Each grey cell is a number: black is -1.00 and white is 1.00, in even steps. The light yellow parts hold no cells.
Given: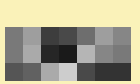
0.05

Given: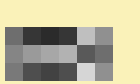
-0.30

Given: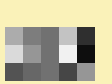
0.89

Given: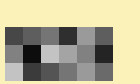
0.01

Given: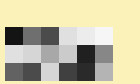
-0.75

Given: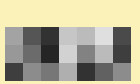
0.47

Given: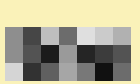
-0.53

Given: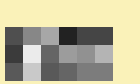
0.14
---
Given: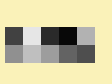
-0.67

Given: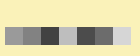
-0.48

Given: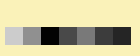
-0.98

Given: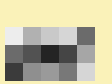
0.58

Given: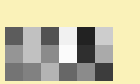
-0.36

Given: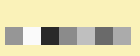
-0.68

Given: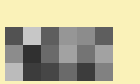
-0.26
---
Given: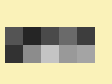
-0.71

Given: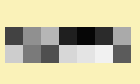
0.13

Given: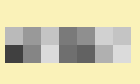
0.20

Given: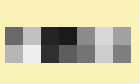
0.51

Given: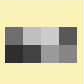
0.50

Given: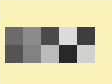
0.09

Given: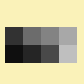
-0.15
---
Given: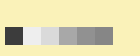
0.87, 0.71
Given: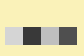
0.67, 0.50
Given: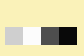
0.98, 0.62
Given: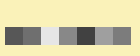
0.80, 0.25
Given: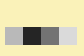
0.71, 0.45
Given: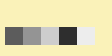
0.86, 0.61
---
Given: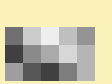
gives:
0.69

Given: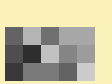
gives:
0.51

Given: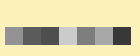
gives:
0.32

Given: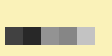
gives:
0.15

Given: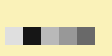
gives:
0.45

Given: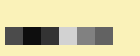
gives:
0.01

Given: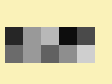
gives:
0.44
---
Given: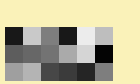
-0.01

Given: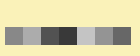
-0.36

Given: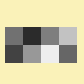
-0.01

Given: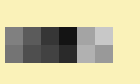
-0.58

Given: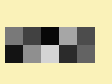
-0.94

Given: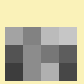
0.47

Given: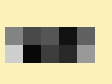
-0.33
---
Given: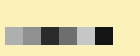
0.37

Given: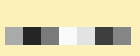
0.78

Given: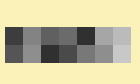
0.47

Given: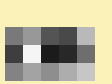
0.55

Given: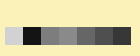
0.08

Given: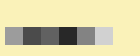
0.22

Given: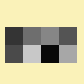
0.31

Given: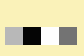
0.44
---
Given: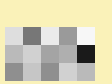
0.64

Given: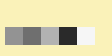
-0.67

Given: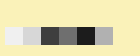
-0.78

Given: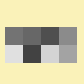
0.66

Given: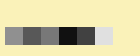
-0.49

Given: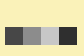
0.56

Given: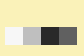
-0.68

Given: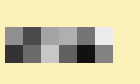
-0.87

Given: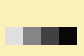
-0.49

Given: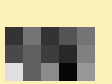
-0.95
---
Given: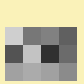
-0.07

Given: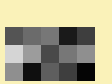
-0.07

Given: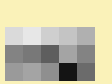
0.62

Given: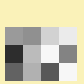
0.13

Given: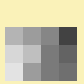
0.22

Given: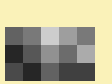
0.61

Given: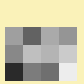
-0.23

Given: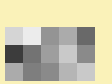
0.16
